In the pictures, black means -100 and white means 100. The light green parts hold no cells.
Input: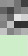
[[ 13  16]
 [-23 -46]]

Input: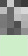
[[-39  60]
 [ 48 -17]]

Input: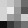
[[64 55]
 [67 85]]

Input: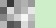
[[ 27 -56]
 [-25  72]]

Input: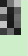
[[-76  -6]
 [ 33 -74]]

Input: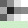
[[-22  15]
 [ 34 -74]]

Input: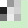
[[ 99  20]
 [-76  76]]

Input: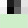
[[ 96 -77]
 [ 88 -95]]
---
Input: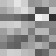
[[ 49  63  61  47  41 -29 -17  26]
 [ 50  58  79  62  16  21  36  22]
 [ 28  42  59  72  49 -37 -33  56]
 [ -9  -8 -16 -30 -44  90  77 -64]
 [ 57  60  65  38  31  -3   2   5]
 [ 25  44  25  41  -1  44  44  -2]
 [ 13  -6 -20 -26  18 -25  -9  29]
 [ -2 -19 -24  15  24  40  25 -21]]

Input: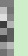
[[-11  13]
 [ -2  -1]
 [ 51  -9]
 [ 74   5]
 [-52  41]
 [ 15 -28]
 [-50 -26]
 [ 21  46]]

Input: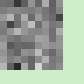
[[ 42 -25 -69  31 -19  67   4  -4  10]
 [-12 -16 -58 -26  16 -19  35 -24  14]
 [ -1   7   6   0  -3   6  -8 -21   3]
 [ 20  42 -10  36 -16  21  -4 -16 -47]
 [  0 -46 -14  17  49 -13  18  -7  -1]
 [ -4  17  42  18   6   5  12 -12  34]
 [ 11  -3 -11   2   3  29  24 -11  15]
 [ 24 -30 -18 -20 -17  13  22  12  16]
 [ 16  -9 -21  14   9  46  -1 -17   7]
 [ 24  -1   8  -6 -20   9  38  -6   0]]

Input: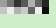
[[ 55  86  39  58 -23  87 -90]
 [ 23 -10 -61 -31  38 -22 -71]]

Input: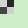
[[-47  62]
 [ 66 -70]]

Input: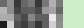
[[-77  65 -37 -53 -24 -58 -24  63  11]
 [-16  13 -56 -19  -6 -56  -6  39  -5]
 [ 41  11 -47 -27 -25 -41  20  28 -19]
 [ 35  33 -22 -42   5 -25 -25  83   6]]

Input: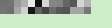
[[ -8 -13  31  63 -83 -24 -47 -17 -30 -34  29  28  -6]
 [-12  -9  21  37  83 -87  68   4   3 -21 -32  67  42]]

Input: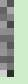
[[ 64 -65]
 [ 23 -33]
 [-22  30]
 [-12   2]
 [ 23 -43]
 [ 11   8]
 [-15 -15]
 [ 12 -30]
 [ 16  -2]
 [-21 -26]
 [ 19  -8]]

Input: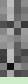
[[-35  30 -44 -35]
 [ 10  50 -26   9]
 [ 17  38 -27  -9]
 [  1  44 -17   1]
 [-37 -49   4 -57]
 [  6  39 -42  22]
 [ 23  14   0  16]
 [ 13  24 -26   7]
 [-50  49 -28 -45]
 [-54  46 -45 -25]
 [  0 -86  16  -4]]
